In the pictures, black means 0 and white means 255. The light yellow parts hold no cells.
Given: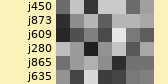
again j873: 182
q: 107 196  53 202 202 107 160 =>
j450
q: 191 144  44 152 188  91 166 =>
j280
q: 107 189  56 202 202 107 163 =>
j450
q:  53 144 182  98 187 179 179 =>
j873
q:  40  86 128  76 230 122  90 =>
j609
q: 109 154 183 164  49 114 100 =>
j865

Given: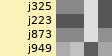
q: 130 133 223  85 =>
j325
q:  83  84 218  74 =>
j223
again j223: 86

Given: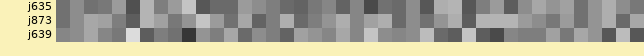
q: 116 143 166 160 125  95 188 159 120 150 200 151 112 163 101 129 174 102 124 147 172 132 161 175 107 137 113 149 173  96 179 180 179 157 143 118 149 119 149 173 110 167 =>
j873
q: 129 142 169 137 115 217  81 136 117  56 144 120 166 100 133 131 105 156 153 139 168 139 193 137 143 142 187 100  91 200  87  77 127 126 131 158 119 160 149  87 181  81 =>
j639
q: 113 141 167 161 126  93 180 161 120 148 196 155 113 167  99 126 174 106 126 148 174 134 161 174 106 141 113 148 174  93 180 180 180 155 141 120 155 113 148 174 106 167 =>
j873

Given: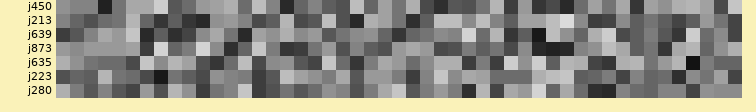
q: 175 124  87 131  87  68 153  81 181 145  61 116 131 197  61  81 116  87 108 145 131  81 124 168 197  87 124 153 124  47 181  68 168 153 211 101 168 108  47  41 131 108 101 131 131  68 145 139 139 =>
j280
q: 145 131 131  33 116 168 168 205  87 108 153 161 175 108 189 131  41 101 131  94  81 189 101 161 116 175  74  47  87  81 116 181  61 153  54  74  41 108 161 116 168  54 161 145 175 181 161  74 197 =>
j450
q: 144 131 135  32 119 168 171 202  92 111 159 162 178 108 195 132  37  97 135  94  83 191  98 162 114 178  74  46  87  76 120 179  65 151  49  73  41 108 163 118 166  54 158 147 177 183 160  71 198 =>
j450
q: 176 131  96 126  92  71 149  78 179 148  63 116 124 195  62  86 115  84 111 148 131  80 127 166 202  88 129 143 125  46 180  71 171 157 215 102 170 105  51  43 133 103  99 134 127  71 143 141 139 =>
j280
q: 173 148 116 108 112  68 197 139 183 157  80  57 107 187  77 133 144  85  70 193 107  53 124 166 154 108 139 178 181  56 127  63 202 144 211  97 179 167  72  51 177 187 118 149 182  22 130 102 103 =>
j635

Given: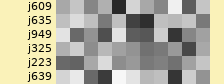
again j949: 227
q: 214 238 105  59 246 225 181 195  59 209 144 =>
j639
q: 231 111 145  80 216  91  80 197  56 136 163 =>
j949
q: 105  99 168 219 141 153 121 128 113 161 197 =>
j223
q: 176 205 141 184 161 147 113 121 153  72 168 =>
j325

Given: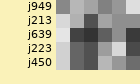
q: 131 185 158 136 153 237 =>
j949
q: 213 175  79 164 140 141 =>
j213
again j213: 143

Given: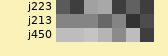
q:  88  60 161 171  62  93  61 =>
j223
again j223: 62
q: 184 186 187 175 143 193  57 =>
j450
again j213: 132
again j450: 189
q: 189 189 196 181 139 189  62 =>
j450

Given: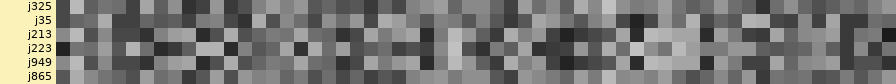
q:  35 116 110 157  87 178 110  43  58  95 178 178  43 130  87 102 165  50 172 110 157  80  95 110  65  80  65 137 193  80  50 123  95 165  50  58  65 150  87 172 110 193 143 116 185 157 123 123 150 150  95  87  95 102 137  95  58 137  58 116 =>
j223
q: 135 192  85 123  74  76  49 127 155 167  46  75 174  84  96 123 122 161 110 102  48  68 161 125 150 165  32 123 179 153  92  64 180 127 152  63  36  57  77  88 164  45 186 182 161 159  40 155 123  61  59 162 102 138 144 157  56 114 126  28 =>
j213
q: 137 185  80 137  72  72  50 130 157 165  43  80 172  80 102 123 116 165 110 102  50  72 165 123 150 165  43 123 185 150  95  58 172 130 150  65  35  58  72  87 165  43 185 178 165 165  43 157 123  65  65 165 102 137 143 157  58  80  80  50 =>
j949

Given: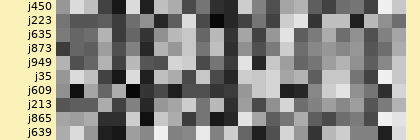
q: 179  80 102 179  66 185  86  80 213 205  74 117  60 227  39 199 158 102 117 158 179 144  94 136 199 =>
j949

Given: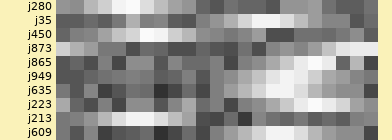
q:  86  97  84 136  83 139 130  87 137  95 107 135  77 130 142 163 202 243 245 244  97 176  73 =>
j865
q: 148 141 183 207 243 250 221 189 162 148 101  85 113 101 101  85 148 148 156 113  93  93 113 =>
j280

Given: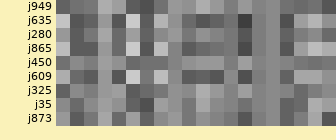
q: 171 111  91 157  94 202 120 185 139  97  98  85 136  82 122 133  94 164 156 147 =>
j609
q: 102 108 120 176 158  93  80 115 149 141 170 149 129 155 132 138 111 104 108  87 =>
j949
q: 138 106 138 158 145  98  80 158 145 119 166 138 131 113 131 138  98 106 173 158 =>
j35
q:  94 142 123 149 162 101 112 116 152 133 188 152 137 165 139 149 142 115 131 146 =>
j325
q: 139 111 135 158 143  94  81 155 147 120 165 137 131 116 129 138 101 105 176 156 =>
j35
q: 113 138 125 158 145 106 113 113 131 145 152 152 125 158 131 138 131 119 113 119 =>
j450

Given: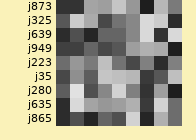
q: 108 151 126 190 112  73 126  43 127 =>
j223
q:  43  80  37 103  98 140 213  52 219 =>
j639
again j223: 128
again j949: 64
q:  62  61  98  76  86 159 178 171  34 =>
j949

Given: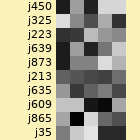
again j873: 130
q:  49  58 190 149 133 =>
j223
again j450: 214
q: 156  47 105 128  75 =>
j635
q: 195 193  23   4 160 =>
j609
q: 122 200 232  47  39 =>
j35

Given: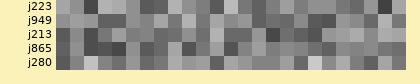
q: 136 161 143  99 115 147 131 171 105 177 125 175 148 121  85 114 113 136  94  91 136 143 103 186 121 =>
j949
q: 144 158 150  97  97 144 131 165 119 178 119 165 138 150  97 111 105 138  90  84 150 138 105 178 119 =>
j949
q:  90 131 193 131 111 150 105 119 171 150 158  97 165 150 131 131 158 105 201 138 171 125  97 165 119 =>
j280
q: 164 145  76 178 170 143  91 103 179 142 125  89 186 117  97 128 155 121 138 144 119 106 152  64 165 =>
j223
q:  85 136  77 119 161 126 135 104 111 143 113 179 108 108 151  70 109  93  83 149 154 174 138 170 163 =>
j213

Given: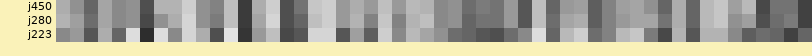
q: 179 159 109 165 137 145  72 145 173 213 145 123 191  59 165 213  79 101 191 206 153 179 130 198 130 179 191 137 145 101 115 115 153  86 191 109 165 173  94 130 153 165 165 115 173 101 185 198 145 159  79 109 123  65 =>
j280
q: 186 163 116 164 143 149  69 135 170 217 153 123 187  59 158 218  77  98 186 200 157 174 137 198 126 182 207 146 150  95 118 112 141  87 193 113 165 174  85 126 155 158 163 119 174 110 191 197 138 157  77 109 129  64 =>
j280
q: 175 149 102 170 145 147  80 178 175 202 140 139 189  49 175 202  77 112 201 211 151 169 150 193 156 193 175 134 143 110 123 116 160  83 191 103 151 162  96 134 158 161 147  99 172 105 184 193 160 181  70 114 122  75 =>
j450

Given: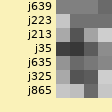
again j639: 128
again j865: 198
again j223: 114

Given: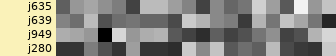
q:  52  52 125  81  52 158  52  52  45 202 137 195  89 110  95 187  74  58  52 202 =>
j280
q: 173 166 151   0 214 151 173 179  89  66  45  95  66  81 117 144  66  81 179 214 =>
j949
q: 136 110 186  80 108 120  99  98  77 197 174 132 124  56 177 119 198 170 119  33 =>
j639
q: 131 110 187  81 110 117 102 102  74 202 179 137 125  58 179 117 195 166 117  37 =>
j639
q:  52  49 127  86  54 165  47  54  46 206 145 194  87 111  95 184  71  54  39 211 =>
j280

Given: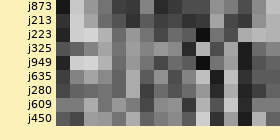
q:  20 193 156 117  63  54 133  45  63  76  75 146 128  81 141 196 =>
j873
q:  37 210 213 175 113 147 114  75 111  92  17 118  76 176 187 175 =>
j223
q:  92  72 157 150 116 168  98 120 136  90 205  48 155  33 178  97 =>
j450
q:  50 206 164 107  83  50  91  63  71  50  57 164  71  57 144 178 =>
j213
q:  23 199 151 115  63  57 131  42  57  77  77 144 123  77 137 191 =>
j873

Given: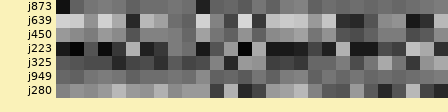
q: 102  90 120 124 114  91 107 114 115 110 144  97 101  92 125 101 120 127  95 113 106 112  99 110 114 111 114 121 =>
j949
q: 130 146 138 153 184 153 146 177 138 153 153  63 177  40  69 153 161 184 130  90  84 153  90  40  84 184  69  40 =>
j280
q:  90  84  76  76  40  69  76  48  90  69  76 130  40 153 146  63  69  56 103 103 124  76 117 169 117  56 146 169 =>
j325
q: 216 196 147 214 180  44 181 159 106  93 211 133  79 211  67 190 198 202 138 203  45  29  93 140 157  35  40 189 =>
j639
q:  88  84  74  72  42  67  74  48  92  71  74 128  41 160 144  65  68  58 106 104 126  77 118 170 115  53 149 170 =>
j325

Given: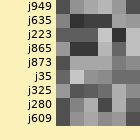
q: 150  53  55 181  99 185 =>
j865
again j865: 56
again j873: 167
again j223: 94
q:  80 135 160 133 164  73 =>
j609
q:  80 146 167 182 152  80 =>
j949
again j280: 174

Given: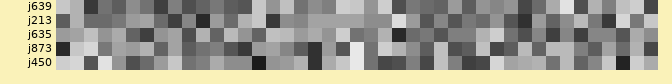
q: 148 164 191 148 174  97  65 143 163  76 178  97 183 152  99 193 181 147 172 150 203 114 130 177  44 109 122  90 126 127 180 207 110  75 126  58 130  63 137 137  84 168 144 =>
j635
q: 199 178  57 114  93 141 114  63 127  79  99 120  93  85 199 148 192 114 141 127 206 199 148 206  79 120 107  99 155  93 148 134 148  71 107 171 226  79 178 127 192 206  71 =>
j639

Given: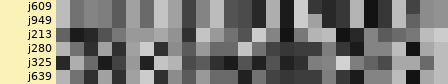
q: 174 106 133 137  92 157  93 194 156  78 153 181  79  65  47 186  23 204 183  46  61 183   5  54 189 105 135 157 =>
j949
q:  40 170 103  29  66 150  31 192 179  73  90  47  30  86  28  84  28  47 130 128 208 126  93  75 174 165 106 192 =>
j325
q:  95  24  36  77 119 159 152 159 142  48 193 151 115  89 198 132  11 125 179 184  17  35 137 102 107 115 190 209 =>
j213

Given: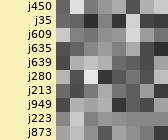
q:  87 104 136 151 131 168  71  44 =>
j635
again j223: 135
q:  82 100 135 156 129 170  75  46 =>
j635
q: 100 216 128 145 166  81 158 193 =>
j450

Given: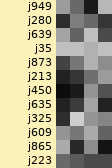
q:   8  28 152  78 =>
j450
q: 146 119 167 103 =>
j609
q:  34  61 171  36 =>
j635
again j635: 34
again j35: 191

